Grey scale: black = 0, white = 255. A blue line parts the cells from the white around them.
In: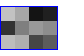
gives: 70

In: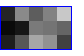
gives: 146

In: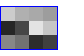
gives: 45

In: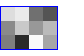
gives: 250

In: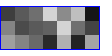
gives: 35

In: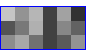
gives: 90
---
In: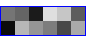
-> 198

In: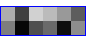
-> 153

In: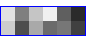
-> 95

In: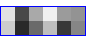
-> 155

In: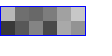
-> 161

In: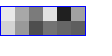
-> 32
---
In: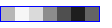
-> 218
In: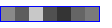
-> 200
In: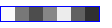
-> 77
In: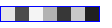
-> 244
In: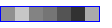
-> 131
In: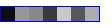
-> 136
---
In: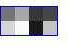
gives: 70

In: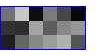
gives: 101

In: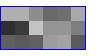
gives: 89

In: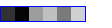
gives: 5

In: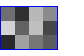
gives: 70

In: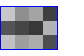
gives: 179
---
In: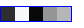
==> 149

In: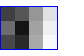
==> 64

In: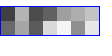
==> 91

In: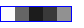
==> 101

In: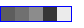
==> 112

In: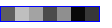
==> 75

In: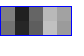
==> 94

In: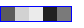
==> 122

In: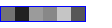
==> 115
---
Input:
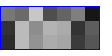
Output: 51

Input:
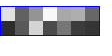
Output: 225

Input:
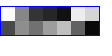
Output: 252

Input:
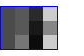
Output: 75

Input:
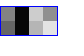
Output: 131

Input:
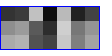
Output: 142
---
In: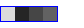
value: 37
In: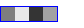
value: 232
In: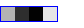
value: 46
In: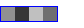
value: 55
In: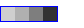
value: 176
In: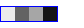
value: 99
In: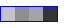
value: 143
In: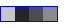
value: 37
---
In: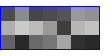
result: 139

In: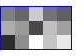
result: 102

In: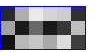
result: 175

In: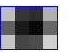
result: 53

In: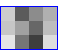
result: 91

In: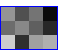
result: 80

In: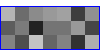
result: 108

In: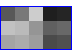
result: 120

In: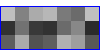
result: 130
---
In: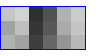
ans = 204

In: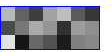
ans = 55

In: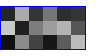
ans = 53

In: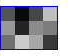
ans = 190

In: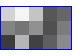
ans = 102

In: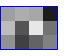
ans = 28

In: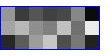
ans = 12

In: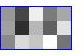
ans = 167

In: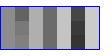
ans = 203

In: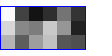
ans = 52
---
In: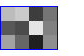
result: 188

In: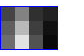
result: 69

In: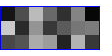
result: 21

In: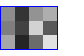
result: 141

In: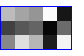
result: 188

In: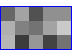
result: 103

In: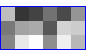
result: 190

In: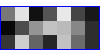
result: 120
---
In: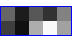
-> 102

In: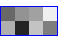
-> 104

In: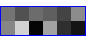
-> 116

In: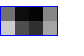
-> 113

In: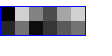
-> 1

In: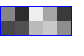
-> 134

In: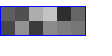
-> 94

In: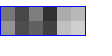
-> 118
